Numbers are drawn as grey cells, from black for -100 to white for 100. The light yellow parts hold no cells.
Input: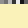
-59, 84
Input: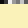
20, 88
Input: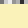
16, 85
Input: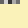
-58, 66
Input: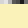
-31, 79
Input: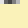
-46, 79
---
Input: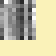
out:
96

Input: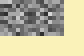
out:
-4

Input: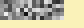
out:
-17

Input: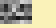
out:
-18

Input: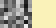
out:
46

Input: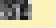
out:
3
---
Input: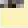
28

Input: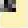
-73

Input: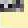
62

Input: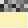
39

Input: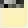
52

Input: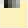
-72

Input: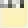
91

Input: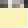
4

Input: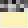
8

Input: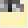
14
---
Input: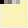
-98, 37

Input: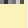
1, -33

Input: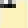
32, -67

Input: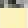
-13, 58

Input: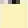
58, -40

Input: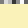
-3, -23
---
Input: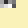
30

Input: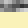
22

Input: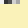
89

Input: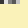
-58

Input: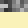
-29

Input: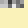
34

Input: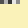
-37

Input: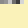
8

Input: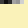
-53
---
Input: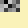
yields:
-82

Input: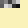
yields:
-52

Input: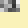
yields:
41

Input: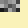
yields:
-37

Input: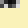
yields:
-91

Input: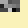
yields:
8
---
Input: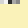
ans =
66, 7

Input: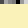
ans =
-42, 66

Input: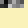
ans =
-1, 22

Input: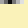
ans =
29, 76

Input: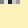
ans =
1, 25

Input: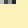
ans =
49, -68

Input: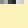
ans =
8, 60

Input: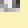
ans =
1, 63

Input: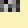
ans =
-22, -68

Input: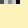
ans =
-39, -92
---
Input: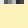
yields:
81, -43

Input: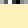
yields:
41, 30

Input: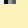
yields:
88, -26

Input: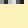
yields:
17, -74

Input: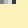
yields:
1, -54

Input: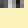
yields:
-36, -2
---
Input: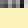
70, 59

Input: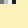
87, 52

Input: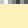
93, 54

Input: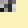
71, 58

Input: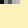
49, 36

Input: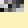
78, 67

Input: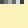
68, 33
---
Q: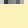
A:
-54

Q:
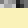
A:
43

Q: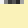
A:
3

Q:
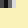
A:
-85

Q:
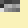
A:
-52

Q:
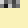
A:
-25

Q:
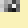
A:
30

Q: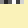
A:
-70

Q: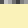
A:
57
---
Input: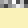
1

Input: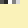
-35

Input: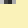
58

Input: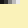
-84

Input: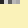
-71

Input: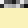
-65

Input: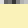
74

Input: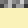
-49
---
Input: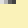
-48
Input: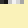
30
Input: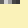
-55
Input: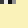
14
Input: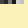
51
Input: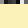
-22
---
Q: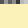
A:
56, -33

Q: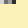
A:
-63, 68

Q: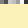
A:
-59, 0

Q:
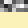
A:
-63, 48

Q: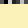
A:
-43, -31

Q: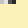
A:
-67, 54

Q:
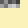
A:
-51, 28
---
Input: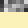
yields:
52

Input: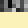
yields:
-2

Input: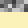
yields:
-16

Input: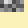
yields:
73

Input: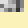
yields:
75

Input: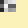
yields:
50

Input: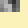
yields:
33

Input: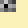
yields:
56
